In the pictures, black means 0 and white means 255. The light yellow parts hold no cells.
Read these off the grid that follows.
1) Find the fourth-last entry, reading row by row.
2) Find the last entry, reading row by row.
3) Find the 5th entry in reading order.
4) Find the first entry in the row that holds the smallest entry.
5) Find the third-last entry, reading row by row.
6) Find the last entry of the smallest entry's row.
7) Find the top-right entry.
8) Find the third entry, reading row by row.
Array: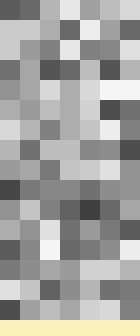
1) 166
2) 128
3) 160
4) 147
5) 209
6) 166
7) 216
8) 181

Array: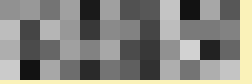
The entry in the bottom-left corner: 203
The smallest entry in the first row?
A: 18
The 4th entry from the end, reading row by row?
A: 174
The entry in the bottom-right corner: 196
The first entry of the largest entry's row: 174
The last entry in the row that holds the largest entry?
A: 102
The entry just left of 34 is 210
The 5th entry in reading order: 26
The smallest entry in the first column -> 145
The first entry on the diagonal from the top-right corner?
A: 87
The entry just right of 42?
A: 116

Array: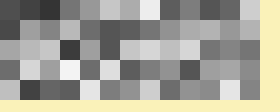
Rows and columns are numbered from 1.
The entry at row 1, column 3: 52
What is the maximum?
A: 243
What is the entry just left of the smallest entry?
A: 66
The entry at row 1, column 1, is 79
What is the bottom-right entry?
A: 132
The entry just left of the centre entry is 85
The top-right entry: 206
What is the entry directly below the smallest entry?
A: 132
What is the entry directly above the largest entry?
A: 60
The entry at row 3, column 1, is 166
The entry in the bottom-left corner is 191
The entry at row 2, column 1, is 73
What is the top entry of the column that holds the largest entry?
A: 117
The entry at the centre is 198
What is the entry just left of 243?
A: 159
